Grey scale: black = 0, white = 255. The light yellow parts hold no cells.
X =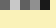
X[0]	102
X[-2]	144
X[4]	25

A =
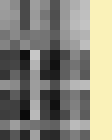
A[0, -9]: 158
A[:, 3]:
[158, 154, 158, 120, 114, 199, 180, 155, 157, 156, 175, 185, 115, 161]
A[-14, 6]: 154
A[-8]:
[65, 69, 34, 180, 52, 17, 96, 115, 95]
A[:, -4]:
[83, 79, 81, 94, 70, 26, 17, 29, 77, 28, 16, 31, 97, 41]
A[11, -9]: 61
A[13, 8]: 97
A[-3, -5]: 63
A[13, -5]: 45
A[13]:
[52, 87, 37, 161, 45, 41, 102, 126, 97]
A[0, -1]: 190
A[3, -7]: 111
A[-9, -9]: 60
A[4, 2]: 138
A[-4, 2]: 29
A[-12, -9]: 148
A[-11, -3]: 150
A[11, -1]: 92
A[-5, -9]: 51
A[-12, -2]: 186
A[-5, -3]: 100
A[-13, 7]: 183
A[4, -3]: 144
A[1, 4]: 118
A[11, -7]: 10
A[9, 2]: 44
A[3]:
[117, 137, 111, 120, 116, 94, 150, 173, 179]

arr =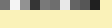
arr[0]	114
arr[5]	110
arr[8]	86

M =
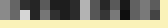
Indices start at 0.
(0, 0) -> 138
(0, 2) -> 47
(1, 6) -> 29
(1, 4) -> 118
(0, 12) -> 25
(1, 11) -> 121
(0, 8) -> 179
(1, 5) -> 48
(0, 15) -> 92

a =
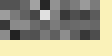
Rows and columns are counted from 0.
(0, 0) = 83
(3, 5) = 95
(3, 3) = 81
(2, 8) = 109
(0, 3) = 162
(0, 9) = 123
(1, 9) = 91
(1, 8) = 63
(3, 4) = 120
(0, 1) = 83
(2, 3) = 107
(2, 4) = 93
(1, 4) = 224
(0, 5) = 146

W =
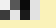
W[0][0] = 240
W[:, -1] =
[226, 226]
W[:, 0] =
[240, 59]

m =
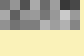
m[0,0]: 113
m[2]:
[145, 115, 126, 126, 179, 158, 177, 133]
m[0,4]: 107
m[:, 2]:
[81, 150, 126]
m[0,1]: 149

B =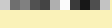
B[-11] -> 203
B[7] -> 58
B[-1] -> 195
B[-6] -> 175

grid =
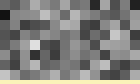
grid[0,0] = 106
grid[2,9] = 61
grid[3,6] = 113
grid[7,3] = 122
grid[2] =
[93, 130, 62, 77, 87, 137, 176, 168, 74, 61, 137, 164, 83, 159]
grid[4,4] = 79
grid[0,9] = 40
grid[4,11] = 160
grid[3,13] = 61
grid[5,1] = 76
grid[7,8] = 186
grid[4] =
[89, 123, 160, 223, 79, 68, 115, 150, 126, 76, 164, 160, 155, 96]
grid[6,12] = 64
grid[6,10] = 189
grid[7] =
[195, 152, 108, 122, 144, 175, 120, 147, 186, 146, 80, 67, 94, 171]
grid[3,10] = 86
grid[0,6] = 165
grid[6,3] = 182
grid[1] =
[18, 134, 139, 143, 190, 153, 107, 182, 143, 124, 100, 88, 115, 151]
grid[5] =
[140, 76, 145, 49, 102, 60, 119, 141, 114, 127, 67, 144, 140, 169]
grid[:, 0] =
[106, 18, 93, 83, 89, 140, 98, 195]
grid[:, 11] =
[78, 88, 164, 198, 160, 144, 87, 67]
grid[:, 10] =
[165, 100, 137, 86, 164, 67, 189, 80]
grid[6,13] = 96
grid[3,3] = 111

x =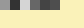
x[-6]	152
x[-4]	213
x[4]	68

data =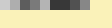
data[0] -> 204
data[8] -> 135
